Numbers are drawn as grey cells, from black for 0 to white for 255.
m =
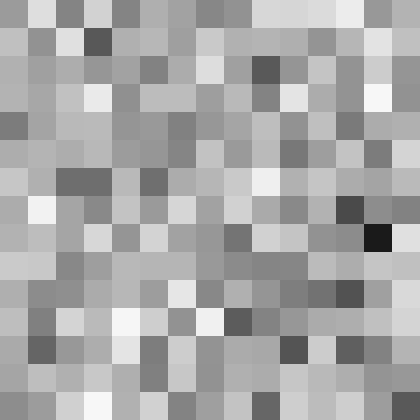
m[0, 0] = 155
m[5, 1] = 180
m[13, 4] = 175
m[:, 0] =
[155, 192, 177, 179, 124, 173, 198, 172, 178, 202, 175, 190, 170, 165, 141]
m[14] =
[141, 156, 208, 247, 177, 209, 131, 159, 195, 102, 206, 188, 206, 157, 89]
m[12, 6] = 205
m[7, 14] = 130
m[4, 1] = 164
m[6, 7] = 182
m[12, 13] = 130
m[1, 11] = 148
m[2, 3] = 150
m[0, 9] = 215
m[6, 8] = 201
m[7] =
[172, 242, 165, 137, 195, 154, 214, 162, 209, 170, 137, 178, 74, 141, 130]
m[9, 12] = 173
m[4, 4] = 149
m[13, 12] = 174
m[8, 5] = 211
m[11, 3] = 186
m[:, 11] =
[219, 148, 196, 172, 191, 158, 197, 178, 146, 187, 114, 171, 204, 185, 188]
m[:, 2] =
[132, 224, 173, 193, 185, 173, 110, 165, 165, 136, 143, 212, 152, 176, 208]
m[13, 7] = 146
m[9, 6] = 181
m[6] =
[198, 176, 110, 110, 185, 111, 172, 182, 201, 239, 177, 197, 172, 164, 186]
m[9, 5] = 181
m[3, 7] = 158
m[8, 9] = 209
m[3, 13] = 247
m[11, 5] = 206
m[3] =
[179, 167, 193, 234, 144, 188, 188, 158, 185, 131, 228, 172, 147, 247, 146]

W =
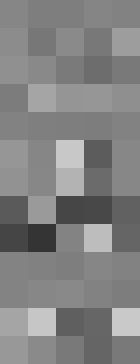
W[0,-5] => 134
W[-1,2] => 121
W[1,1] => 119
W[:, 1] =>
[126, 119, 137, 165, 127, 134, 135, 154, 52, 129, 135, 198, 138]
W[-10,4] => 143
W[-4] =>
[131, 129, 126, 134, 130]
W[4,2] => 126
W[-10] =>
[124, 165, 149, 150, 143]
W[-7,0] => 146
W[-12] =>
[140, 119, 138, 120, 157]
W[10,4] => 125
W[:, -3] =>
[126, 138, 122, 149, 126, 200, 179, 70, 131, 126, 137, 95, 121]
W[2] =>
[144, 137, 122, 109, 121]
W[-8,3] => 92
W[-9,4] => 130

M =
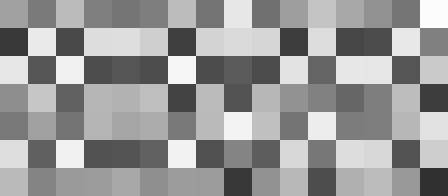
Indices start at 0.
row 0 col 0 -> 161
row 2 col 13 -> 230
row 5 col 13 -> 215
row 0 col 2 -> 187
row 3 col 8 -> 83
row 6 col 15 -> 48
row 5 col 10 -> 216
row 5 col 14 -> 83
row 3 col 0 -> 142
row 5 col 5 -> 97
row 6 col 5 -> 143
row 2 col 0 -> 230
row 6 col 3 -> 155
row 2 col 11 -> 100
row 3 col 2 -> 97
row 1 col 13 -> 76
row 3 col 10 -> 146
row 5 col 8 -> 132
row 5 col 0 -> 222
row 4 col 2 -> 115
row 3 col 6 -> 67
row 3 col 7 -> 187
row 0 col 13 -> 145
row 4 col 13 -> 125
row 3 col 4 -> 178
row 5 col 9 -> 93
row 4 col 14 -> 183
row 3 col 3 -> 182
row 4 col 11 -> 237
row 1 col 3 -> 221
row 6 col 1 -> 132
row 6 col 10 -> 184
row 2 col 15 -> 202
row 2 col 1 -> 85

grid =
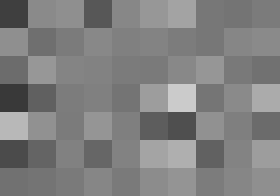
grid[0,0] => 63
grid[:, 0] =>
[63, 143, 108, 57, 184, 75, 113]
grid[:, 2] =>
[143, 123, 132, 124, 123, 129, 122]
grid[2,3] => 130
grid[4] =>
[184, 145, 123, 149, 127, 93, 79, 145, 127, 107]
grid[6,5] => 140
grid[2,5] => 122
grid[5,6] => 175
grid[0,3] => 87
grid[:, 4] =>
[135, 128, 123, 116, 127, 130, 122]
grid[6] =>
[113, 116, 122, 134, 122, 140, 148, 124, 134, 143]
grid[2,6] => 136
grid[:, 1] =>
[138, 111, 151, 96, 145, 100, 116]
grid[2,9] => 113

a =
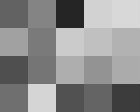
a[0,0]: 98
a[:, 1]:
[132, 122, 117, 213]
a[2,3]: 147
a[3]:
[111, 213, 81, 100, 60]

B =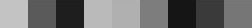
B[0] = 195
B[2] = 30
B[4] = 176
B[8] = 118

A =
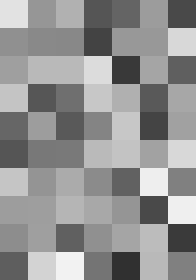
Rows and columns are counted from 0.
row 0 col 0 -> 226
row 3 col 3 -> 199
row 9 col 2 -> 242
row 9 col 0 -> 94
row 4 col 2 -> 89
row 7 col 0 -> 157
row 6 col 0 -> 197
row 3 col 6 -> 167
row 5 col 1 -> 120
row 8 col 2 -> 96
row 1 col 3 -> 67
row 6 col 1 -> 148
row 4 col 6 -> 161
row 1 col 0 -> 144
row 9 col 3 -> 116
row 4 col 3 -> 132
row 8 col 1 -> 159
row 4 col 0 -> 102
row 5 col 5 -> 162
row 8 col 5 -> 188
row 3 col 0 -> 196

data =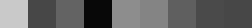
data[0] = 201
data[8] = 71
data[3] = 8
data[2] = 99

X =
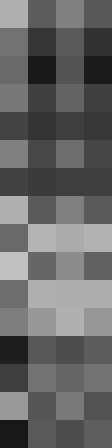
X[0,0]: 175
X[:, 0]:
[175, 114, 106, 120, 67, 128, 66, 176, 105, 193, 109, 126, 30, 62, 153, 24]
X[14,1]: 86
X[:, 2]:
[129, 89, 84, 99, 62, 109, 62, 127, 171, 140, 174, 176, 77, 101, 121, 77]
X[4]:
[67, 52, 62, 56]
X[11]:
[126, 151, 176, 150]
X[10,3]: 174
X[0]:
[175, 92, 129, 88]
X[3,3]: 64
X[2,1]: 25
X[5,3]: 70
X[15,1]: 90
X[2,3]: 27

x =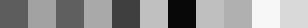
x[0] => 93
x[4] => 63
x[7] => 191
